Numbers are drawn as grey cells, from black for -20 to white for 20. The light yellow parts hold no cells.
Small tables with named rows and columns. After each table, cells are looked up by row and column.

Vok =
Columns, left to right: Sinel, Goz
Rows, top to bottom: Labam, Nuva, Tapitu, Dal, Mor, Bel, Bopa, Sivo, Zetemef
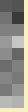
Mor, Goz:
-4
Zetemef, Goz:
8
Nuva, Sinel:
-2
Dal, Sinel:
4
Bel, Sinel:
-3
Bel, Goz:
0
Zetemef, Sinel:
9
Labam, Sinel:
-6
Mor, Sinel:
2
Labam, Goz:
-7
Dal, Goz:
11
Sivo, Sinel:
-1
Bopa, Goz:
-1
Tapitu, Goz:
0
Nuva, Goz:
-11
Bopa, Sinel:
1
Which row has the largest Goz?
Dal

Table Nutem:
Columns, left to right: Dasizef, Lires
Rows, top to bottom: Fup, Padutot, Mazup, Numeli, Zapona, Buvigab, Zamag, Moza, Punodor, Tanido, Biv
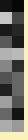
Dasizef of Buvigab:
1
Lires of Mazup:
-14
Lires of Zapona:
9
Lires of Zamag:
-4
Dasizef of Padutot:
11
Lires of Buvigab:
-13
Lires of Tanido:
-17
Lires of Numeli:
-16
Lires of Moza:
-4
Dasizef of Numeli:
-6
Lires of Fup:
-19
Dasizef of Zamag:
-7
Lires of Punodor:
-7
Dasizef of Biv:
7
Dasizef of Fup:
-17
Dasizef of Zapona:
8
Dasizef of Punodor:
5
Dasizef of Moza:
-15
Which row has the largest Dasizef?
Padutot

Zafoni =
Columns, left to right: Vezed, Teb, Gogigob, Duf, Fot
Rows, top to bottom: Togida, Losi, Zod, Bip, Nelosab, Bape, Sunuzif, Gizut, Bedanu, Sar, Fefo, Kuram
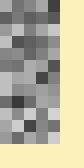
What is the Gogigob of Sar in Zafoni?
12
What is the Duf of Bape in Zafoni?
5
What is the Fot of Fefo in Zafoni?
-2
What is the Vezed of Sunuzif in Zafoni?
10
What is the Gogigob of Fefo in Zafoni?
-9
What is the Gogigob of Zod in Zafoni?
0
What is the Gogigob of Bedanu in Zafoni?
-3
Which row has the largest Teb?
Fefo

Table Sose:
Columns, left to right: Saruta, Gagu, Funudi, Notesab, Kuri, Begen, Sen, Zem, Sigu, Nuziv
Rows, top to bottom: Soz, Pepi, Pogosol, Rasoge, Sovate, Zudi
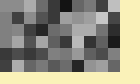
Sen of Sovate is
4
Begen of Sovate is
-1
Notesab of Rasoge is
6
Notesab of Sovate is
-8
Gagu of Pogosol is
1
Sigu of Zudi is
5
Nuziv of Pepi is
-9
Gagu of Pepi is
-10
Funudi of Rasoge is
-7
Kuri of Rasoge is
-5
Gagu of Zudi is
7
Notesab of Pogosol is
-14

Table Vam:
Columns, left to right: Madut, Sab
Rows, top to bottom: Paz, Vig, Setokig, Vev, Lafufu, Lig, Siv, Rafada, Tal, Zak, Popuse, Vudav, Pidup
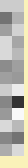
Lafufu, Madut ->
14
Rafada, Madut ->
12
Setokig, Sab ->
13
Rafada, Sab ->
17
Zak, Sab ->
19
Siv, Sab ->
4
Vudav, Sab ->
-2
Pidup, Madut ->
7
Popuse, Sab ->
9
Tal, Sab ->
-12
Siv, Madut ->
5
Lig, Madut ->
2
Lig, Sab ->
5
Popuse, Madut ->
14
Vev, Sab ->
6
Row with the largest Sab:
Zak

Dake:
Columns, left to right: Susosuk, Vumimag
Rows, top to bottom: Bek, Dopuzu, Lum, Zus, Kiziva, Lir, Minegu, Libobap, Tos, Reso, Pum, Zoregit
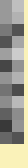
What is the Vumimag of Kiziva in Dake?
12
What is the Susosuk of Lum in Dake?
-1
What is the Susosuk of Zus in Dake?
-7
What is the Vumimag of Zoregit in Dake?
-7
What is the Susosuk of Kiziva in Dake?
5
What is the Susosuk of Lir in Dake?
-9

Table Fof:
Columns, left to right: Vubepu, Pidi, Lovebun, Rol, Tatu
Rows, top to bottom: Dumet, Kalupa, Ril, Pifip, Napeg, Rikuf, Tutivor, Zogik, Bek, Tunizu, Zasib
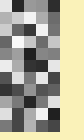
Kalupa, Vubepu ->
8
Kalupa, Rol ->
7
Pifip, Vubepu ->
-4
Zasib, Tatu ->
-9
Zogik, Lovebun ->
3
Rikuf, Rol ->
-13
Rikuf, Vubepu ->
17
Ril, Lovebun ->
-11
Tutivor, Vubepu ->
-7
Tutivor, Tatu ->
-9
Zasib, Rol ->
-5
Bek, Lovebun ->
-14
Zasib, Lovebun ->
8
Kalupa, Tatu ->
-3
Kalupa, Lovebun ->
18
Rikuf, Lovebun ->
-12
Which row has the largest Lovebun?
Kalupa

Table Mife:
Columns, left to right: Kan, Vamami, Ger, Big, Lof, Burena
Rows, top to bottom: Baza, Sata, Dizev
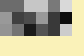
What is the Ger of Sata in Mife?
-8
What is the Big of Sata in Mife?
4
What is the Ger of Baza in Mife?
11
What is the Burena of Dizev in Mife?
12
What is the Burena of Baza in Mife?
14
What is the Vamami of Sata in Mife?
-10
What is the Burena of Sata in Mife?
-18
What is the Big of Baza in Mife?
11
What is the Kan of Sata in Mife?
4
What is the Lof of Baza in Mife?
-1
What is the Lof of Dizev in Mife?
-11
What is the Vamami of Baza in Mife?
-3
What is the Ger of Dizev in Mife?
-16
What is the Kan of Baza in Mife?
-3
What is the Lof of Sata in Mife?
-11
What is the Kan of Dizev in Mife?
3
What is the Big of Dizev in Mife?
-7
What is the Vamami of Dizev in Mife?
-2

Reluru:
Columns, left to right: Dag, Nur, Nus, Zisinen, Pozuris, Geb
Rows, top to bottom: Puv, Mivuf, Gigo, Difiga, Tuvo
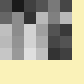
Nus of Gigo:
13
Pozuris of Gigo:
-7
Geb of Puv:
-9
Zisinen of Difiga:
7
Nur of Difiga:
3
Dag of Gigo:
10
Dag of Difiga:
9
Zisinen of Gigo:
5

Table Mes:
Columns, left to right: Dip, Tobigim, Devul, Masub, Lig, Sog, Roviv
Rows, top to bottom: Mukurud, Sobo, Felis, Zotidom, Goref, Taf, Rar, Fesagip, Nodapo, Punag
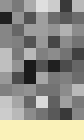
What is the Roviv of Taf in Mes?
-4
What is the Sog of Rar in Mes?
0
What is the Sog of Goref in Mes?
-2
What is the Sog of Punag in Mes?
-11
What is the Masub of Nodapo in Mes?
14
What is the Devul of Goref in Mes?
9
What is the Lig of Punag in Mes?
-6
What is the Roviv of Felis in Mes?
2
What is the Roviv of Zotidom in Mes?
-2
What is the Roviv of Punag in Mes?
1
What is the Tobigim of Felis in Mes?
-4
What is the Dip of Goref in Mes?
10
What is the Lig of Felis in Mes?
3
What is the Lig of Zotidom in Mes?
-9
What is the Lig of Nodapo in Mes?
-5
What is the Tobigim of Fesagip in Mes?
2

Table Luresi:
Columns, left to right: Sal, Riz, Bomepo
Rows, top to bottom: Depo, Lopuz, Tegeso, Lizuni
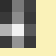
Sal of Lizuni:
-11
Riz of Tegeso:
18
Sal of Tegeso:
8
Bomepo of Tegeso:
-6
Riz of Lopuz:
2
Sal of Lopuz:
-11
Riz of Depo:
-1
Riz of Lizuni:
3
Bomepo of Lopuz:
-11
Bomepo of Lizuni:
-11
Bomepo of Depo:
-10
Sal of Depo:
-13

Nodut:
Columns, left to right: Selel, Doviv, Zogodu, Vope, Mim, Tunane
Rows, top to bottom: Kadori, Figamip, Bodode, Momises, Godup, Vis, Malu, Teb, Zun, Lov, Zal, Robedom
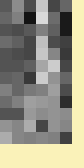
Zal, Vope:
-9
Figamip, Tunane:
-16
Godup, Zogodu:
-9
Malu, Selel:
-5
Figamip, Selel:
-4
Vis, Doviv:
-7
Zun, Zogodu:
5
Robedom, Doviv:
1
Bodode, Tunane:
-16
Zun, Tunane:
-13
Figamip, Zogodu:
-17
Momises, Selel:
-3
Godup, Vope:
11
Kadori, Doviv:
2
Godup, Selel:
-7
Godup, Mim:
1
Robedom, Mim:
0
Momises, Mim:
-8
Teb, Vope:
0
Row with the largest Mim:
Vis

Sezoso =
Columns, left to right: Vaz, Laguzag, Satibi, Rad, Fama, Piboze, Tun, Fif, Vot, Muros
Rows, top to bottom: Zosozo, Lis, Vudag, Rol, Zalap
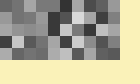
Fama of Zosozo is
-1
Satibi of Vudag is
2
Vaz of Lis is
4
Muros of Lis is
0
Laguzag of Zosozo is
-2
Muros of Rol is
0
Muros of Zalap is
-6
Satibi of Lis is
-1
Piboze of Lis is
-7
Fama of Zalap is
7
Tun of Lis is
14
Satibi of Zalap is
-2
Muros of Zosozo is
4
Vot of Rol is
-7
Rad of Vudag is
3
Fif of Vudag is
-11
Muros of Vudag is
6
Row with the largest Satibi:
Zosozo

